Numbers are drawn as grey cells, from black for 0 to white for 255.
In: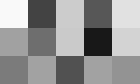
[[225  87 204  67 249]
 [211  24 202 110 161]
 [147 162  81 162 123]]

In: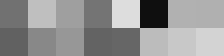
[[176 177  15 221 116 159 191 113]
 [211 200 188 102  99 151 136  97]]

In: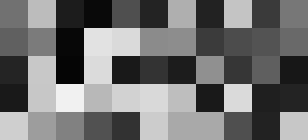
[[119  58 196  34 175  35  79   9  28 188 113]
 [105  83  76  59 141 139 218 226   7 123  96]
 [ 23  95  54 144  28  51  25 219   5 200  36]
 [ 35  31 218  25 190 217 210 184 241 199  25]
 [199  34  79 169 169 204  50  81 129 157 207]]

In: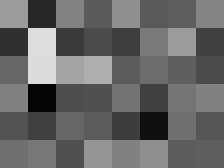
[[132  93  90 143  90 130  39 156]
 [ 65 155 121  62  75  57 221  48]
 [ 74  95 109  91 174 165 220 102]
 [129 117  65 115  80  78   4 129]
 [ 86 111  15  61  91 102  64  83]
 [ 95  92 142 129 149  80 119 111]]

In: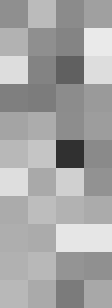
[[160 139 187 143]
 [234 132 143 178]
 [221  96 131 221]
 [154 140 124 127]
 [157 141 172 164]
 [138  48 197 184]
 [146 208 169 222]
 [171 178 189 171]
 [230 230 171 174]
 [144 148 184 177]
 [168 123 170 184]]

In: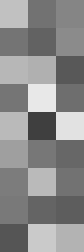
[[133 114 193]
 [139  98 116]
 [ 88 176 183]
 [110 232 117]
 [226  63 186]
 [103 119 159]
 [114 186 124]
 [ 93 100 121]
 [179 202  85]]

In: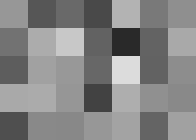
[[143 121 179  73 105  86 151]
 [169  99  41  98 200 172 114]
 [141  98 220 103 152 161  93]
 [137 144 174  66 150 171 169]
 [161 100 163 151 136 137  79]]

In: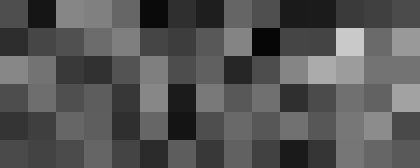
[[ 75  64  58  27  26  79 101  30  47  10 102 128 134  21  78]
 [153 106 201  68  69   6 132  88  61  69 127 108  80  70  45]
 [115 115 156 171 133  77  38  96  77 127  83  49  57 115 135]
 [162  98 112  75  47 112  88 121  27 135  55  93  79 110  77]
 [ 73 140 119  87 113  87 105  78  20 102  47  94 102  63  52]
 [ 89 102 118  53  26  65  97  56  93  43  68 101  75  67  74]]
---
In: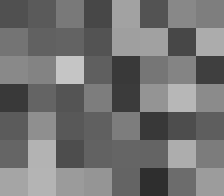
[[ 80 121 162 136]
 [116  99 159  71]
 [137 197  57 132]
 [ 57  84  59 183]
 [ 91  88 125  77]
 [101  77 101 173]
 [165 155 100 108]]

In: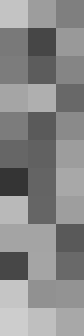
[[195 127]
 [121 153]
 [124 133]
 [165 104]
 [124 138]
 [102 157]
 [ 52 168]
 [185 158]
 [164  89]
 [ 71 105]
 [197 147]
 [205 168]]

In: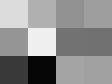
[[220 146]
 [149 114]
 [ 57 164]]

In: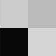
[[204]
 [  8]]

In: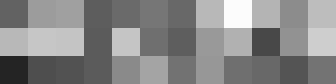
[[ 98 160 106 104 252 140]
 [184 196 197  94 177 146]
 [ 36  82 138 114 111  84]]

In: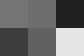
[[116  33]
 [ 61 230]]

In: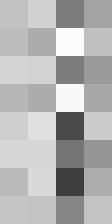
[[193 124]
 [188 251]
 [212 125]
 [183 248]
 [207  74]
 [215 117]
 [186  62]
 [197 133]]

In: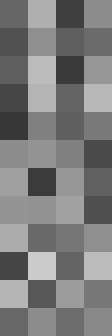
[[102  63]
 [ 80  94]
 [ 94  58]
 [ 70 100]
 [ 55  95]
 [141 128]
 [160 151]
 [148 162]
 [172 118]
 [ 69 100]
 [181 156]
 [103 108]]

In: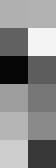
[[176]
 [ 97]
 [  5]
 [158]
 [181]
 [205]]
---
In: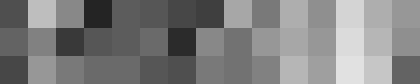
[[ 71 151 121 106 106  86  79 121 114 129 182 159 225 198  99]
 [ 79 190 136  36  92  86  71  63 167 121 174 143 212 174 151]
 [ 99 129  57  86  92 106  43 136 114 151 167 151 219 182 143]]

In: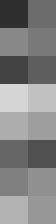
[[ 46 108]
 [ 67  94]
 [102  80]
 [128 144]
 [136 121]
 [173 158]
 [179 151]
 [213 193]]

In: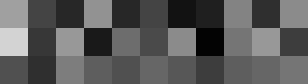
[[ 80  47 125  94  80 102  87  61  94 102 117]
 [160  68  39 146  39  68  18  31 131  47 139]
 [211  55 152  25 109  74 139   3 117 152  61]]

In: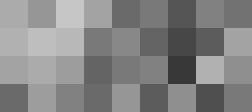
[[106 157 129 106 150  92 143  79 121]
 [163 171 157 100 121 129  56 177 143]
 [171 150 198 163 106 121  85 129 114]
 [177 190 184 121 136 100  71  92 163]]

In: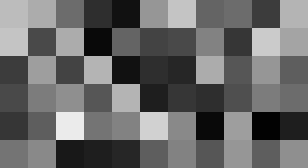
[[ 54  94 235 116 130 209 137   9 158   2  30]
 [ 60 158  67 180  17  46  38 172  86 150  94]
 [ 73 124 143  86 180  30  54  46  79 124 108]
 [116 137  24  30  38  94 130  86 150  94 143]
 [188 172 108  46  17 150 196 100 108  60 180]
 [196  73 172   9 100  67  73 130  54 203 164]]

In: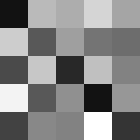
[[ 18 186 173 213 165]
 [ 66 136 130 255  52]
 [ 74 199  40 192 130]
 [205  88 159 116 109]
 [243  88 144  18 151]]

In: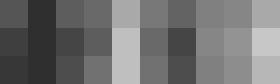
[[ 55  47  77 113 191 113  77 128 141 183]
 [ 63  47  69  93 191 105  69 134 147 199]
 [ 85  47  93 105 169 120  99 128 134 169]]
